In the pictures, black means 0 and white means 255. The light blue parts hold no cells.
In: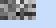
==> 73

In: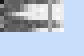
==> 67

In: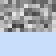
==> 216

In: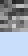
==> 92

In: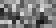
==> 89
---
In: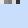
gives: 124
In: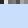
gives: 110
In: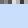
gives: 84
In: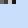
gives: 205
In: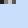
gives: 200
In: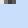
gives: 62
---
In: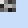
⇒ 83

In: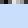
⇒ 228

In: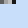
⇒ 23

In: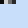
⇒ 41

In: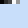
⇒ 250

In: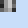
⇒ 89

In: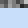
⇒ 124

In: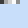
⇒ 251

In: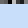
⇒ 189

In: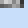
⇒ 135
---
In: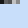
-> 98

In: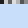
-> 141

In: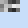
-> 149

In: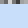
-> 147

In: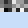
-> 129

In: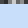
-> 100

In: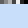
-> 96

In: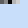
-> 138

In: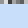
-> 148

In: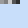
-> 128
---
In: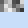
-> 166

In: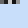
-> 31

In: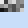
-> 60

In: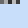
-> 174

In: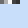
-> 178

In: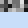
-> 61
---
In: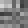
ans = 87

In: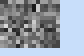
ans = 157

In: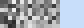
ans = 131

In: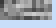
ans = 173

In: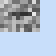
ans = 101

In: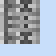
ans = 140

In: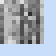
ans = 203
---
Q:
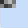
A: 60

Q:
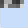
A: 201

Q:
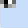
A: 57

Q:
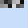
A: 163

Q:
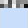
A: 155

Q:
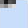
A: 139
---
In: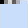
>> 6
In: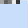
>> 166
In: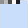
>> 144
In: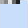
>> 173
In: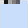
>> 224
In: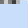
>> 116
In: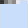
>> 51
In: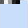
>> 91
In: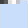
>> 65
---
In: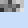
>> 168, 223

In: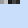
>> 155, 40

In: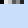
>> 6, 36

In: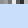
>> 142, 188

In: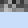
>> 61, 104

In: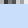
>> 178, 236
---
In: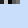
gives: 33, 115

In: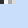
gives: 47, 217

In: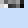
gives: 184, 9

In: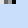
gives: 225, 8

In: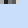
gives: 171, 215

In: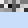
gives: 237, 51

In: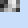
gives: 83, 54

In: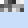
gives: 254, 73

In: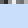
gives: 98, 182

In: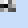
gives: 217, 77
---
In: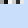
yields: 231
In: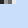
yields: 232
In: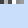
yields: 156
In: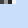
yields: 242
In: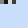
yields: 62
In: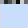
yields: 103
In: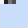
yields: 77
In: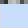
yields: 140
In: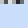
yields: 111
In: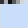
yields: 212
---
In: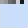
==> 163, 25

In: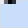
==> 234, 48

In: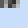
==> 89, 191

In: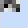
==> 145, 32

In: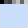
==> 2, 203

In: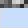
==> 138, 138

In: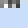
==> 142, 59
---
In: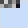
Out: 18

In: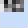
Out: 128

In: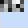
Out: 146

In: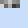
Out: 86

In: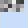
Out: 168

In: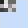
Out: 208

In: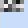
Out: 229
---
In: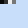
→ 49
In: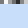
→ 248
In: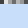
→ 227
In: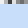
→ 179
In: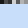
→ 78
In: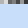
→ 220
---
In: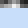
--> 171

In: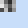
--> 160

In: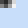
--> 86

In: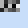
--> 19

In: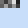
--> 165

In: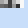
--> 93
